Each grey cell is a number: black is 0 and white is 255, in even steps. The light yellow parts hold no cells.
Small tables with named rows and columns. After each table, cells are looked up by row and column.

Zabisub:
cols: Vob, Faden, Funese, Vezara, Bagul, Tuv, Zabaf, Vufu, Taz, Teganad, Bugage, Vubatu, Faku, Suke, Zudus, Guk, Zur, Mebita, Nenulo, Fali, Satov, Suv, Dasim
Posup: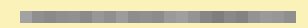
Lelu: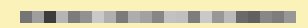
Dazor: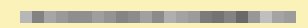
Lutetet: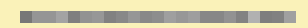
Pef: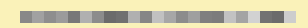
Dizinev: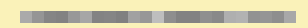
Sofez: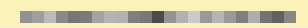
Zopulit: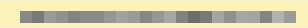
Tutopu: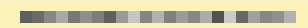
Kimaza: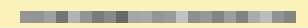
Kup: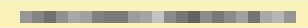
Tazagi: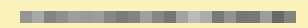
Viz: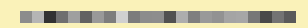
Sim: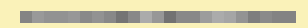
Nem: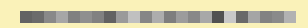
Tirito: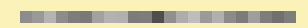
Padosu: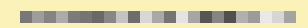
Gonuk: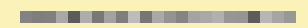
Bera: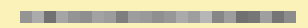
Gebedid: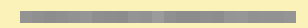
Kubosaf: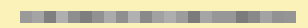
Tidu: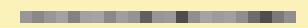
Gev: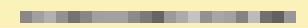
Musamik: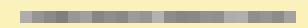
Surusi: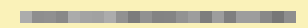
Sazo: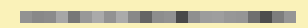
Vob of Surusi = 172
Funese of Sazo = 139
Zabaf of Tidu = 164
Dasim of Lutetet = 160
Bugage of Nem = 134
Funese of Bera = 113
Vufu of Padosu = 135
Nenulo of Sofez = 128
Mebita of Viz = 164
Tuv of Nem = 143
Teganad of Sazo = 136
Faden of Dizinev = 149
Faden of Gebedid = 144
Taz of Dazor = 132
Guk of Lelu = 201
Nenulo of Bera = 112

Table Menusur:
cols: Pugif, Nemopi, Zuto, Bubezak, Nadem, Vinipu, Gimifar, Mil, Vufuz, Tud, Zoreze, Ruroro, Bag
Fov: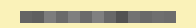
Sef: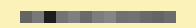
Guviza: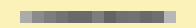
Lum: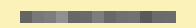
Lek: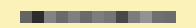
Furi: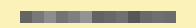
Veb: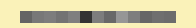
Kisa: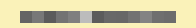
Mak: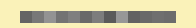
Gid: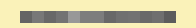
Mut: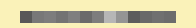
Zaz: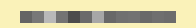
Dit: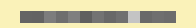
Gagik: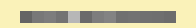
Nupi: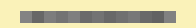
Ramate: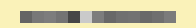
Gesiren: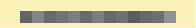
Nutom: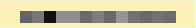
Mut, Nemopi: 120
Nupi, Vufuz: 112
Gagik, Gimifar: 125
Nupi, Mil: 104
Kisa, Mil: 104
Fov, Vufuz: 82
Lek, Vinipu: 106
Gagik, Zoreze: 112
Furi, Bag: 108
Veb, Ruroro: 111

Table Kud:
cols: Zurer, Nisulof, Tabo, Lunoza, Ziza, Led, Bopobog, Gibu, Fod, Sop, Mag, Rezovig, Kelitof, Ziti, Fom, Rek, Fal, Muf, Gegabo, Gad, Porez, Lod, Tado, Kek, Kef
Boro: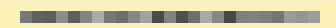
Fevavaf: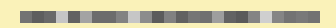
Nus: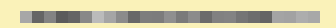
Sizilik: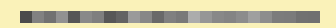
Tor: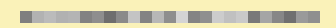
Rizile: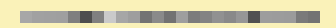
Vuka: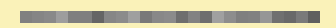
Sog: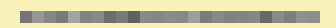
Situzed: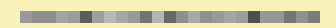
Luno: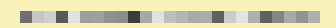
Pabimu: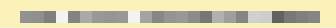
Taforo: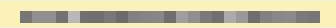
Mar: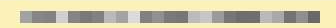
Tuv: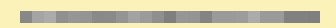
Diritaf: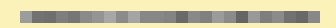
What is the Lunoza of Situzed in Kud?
163
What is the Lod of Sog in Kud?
138
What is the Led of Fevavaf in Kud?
163
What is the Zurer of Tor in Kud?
127
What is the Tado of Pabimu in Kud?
120
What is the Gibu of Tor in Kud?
110
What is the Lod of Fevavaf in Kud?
133
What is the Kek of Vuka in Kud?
122

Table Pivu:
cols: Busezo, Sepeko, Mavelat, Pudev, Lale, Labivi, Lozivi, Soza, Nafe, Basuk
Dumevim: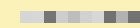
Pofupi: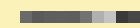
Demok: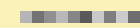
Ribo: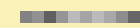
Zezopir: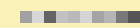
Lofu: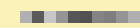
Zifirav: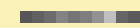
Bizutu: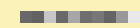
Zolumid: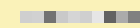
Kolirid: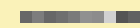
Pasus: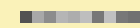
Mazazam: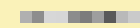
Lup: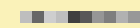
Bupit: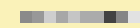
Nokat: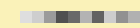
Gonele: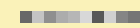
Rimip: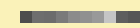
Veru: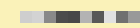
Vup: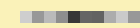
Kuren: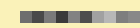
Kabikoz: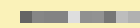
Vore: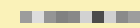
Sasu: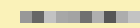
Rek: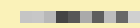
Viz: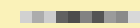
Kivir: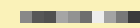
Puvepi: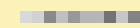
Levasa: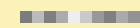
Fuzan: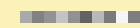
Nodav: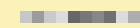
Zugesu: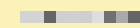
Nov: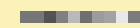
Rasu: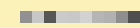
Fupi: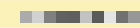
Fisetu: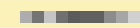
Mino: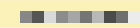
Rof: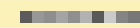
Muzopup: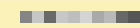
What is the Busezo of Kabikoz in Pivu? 100
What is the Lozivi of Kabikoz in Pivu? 146
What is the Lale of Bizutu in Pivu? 167
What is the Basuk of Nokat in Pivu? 177
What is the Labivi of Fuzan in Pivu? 98
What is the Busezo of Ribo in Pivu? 130
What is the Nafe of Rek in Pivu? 103
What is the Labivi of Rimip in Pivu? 144
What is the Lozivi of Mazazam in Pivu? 158
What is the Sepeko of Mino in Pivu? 85
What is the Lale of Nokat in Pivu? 105
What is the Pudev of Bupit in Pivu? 167
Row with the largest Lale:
Levasa

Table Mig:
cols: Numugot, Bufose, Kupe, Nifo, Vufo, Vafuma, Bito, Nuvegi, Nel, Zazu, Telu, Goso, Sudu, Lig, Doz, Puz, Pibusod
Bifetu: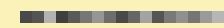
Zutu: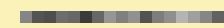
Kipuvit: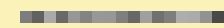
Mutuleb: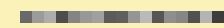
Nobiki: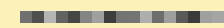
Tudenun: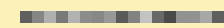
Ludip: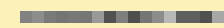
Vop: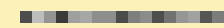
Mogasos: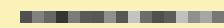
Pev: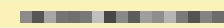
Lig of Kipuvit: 173
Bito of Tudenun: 135
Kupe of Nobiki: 181
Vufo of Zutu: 103
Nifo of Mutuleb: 77
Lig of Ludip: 95
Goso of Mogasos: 79
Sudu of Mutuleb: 142
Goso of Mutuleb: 86
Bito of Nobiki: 160
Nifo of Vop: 58
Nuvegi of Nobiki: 62
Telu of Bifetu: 163
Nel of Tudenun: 90
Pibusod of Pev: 108
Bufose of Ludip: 141
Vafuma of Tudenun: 140
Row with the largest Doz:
Kipuvit

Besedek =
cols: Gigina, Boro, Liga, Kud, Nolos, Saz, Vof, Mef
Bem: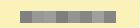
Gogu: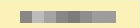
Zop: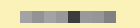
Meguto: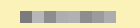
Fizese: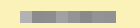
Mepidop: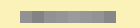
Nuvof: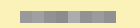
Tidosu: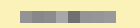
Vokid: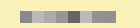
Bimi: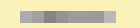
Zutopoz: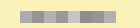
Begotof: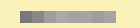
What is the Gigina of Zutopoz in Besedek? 172
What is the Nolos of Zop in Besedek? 60
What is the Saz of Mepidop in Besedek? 151
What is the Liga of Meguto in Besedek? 141
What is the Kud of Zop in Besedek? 152
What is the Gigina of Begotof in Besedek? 120
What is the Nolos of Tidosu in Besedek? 112
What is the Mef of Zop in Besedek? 129
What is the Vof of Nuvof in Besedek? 155
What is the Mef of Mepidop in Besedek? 135

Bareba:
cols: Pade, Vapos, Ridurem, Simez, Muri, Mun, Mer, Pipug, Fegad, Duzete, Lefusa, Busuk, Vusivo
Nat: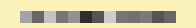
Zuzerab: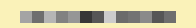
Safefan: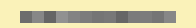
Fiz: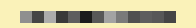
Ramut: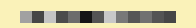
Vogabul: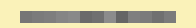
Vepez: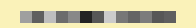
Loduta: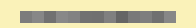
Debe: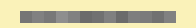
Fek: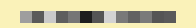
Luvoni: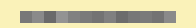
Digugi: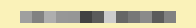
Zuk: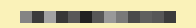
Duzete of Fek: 98
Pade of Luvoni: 120
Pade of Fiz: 143
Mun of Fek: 30
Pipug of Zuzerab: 204
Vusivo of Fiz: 69
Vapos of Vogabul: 123
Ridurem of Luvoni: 106
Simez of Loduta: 136
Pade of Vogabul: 118
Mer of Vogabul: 112
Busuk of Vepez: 87
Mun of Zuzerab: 55
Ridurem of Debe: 120

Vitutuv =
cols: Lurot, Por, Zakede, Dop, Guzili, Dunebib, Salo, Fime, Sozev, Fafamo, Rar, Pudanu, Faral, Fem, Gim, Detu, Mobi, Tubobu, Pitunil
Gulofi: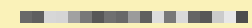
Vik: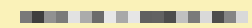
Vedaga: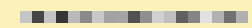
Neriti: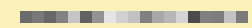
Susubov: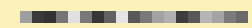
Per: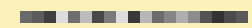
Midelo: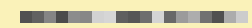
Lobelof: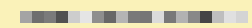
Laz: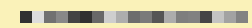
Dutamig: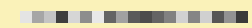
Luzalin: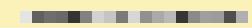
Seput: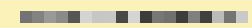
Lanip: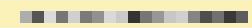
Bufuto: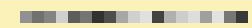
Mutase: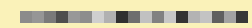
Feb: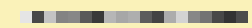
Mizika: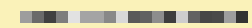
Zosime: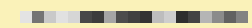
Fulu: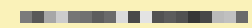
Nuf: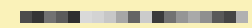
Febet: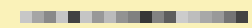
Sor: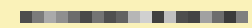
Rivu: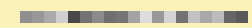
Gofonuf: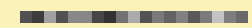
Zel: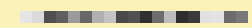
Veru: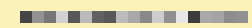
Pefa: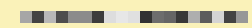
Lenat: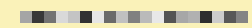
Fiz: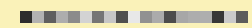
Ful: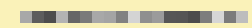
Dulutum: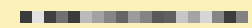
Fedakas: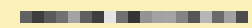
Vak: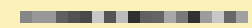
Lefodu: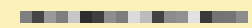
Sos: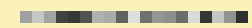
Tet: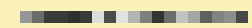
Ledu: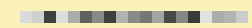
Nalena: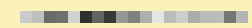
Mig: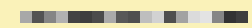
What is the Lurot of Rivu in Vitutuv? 143
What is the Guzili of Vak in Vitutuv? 81
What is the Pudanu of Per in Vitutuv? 108
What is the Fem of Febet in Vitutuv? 204
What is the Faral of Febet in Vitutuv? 93
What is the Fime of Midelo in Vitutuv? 214
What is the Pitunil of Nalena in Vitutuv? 181
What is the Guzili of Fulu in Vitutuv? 117
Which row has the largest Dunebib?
Lobelof

